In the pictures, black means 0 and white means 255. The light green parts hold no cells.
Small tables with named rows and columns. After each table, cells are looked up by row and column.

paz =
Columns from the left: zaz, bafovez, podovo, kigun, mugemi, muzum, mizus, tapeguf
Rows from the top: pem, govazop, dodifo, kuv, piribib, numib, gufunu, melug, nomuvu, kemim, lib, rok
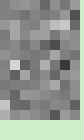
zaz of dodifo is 150
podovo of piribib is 116
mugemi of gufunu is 174
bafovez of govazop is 127
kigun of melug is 118
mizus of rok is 154
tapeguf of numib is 116
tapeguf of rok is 135
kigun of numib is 120
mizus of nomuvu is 113
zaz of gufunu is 129
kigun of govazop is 132
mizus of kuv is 150
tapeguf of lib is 96
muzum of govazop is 128
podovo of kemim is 150
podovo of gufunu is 98
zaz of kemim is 131

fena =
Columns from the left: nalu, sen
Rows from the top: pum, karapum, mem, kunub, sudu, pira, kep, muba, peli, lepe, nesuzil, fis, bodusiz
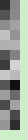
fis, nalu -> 165
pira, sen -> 130
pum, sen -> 134
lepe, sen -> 105
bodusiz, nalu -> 150
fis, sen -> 73
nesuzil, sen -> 162
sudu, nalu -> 176
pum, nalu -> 47
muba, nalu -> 199
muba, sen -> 186
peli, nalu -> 86

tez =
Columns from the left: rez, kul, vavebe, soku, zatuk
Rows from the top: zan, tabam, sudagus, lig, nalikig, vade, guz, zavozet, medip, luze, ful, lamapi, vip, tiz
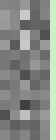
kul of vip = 95
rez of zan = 132
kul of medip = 122
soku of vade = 134
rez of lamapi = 80
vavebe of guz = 116
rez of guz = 119
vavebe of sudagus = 93
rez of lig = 118
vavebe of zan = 152
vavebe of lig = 191
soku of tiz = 105
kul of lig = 121

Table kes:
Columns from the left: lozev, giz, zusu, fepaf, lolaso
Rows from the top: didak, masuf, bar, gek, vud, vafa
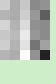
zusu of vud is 226
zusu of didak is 199
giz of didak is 172
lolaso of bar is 139
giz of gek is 186
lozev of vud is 206
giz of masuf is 172
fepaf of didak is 138
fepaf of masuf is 152
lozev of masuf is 180
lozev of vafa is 180
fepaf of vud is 117
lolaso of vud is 162

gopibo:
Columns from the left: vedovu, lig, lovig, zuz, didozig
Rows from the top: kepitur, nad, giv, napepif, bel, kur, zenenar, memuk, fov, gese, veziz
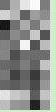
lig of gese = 199
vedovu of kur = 133
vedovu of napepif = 91
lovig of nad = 97
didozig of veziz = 149
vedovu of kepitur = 113
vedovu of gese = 225
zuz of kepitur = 249
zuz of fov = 74
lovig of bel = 243
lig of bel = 112

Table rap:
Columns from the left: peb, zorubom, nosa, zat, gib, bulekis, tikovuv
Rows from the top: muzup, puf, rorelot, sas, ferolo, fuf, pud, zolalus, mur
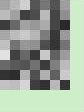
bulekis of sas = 56
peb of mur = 193
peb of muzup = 163
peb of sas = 167
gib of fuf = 200
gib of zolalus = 176
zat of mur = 62
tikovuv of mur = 53
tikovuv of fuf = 156
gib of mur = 49
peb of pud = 105
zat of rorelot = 152
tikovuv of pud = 187
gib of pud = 60
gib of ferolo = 78
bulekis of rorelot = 70
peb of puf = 187
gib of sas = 125
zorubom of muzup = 183
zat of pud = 114
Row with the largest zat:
sas

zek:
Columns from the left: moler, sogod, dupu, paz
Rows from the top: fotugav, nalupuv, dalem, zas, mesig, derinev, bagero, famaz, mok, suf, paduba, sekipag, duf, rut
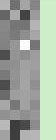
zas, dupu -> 142
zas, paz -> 166
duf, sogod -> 61
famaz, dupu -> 163
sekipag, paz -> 151
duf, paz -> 139
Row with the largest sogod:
nalupuv

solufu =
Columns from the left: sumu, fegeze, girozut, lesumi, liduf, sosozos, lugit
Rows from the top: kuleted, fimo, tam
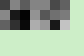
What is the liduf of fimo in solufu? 87
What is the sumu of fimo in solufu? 136
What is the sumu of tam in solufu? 97
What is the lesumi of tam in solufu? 173
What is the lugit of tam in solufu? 195
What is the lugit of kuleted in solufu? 97
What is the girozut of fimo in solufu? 3
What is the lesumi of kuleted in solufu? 132
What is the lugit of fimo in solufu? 123
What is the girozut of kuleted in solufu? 92
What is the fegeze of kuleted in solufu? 132
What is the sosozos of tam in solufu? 24
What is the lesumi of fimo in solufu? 147
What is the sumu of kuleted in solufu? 64
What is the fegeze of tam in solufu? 48
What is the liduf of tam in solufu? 152
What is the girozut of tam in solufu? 9
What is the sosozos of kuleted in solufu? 73
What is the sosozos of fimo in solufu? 112
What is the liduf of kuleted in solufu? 132
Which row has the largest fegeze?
kuleted

